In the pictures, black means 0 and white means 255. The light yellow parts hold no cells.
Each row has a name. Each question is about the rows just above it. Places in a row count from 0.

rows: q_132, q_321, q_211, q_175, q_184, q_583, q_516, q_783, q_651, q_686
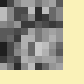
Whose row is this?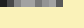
q_132
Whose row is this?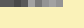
q_184
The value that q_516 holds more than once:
[104]
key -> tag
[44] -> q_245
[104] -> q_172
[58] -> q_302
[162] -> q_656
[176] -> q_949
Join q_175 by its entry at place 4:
q_302
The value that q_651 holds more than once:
[162]

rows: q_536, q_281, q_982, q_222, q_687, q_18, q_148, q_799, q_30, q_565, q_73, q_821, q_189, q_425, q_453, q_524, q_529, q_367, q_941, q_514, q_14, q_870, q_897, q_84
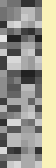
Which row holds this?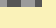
q_941
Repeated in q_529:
[141]
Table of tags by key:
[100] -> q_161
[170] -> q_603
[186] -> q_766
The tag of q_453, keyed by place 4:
q_161
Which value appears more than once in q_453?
[170]
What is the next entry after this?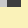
[186]
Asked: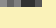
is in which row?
q_821

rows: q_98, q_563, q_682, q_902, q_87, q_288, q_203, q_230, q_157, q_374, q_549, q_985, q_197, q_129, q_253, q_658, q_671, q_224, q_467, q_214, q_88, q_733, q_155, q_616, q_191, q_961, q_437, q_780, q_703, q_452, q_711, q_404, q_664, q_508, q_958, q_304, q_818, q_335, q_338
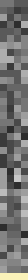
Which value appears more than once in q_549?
[89]
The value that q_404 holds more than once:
[118]
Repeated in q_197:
[102]

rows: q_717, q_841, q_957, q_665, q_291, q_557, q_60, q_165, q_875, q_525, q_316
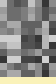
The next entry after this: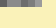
[97]
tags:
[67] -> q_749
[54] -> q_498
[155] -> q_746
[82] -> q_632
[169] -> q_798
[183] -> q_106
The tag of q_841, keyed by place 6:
q_632
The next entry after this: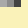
[155]
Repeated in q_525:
[169]
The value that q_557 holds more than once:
[207]
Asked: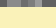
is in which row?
q_165
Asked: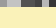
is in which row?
q_60

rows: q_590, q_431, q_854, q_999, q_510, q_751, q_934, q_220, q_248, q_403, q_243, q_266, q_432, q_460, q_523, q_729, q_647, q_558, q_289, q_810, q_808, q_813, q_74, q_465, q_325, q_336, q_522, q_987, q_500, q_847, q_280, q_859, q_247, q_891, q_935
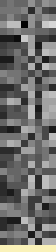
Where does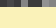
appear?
q_500
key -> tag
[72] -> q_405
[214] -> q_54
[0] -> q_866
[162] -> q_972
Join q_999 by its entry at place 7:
q_54
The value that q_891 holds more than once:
[132]
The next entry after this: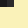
[176]
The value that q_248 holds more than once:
[27]

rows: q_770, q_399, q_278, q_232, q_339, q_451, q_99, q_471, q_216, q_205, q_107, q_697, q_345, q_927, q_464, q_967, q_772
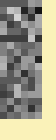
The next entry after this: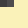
[181]
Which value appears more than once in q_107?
[143]
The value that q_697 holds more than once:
[90]
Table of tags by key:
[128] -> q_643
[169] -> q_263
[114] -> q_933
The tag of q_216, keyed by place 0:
q_263
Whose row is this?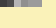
q_927
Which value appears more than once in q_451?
[62]
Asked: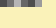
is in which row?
q_345

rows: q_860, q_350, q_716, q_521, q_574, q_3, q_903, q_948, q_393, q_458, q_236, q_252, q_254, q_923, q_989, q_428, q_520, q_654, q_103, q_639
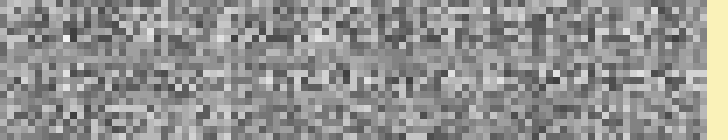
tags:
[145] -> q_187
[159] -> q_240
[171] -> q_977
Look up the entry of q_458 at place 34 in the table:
q_977
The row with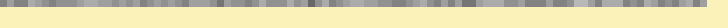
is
q_393
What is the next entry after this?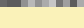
[117]
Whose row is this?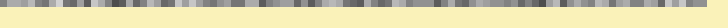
q_103

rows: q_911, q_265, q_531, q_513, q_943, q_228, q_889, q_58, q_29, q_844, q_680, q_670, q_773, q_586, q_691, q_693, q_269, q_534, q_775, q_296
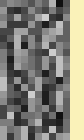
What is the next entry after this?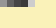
[137]
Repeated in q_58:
[70]

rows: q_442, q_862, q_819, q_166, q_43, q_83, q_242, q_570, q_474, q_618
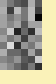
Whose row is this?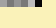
q_819
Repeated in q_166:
[162]
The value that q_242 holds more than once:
[120]
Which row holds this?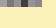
q_83

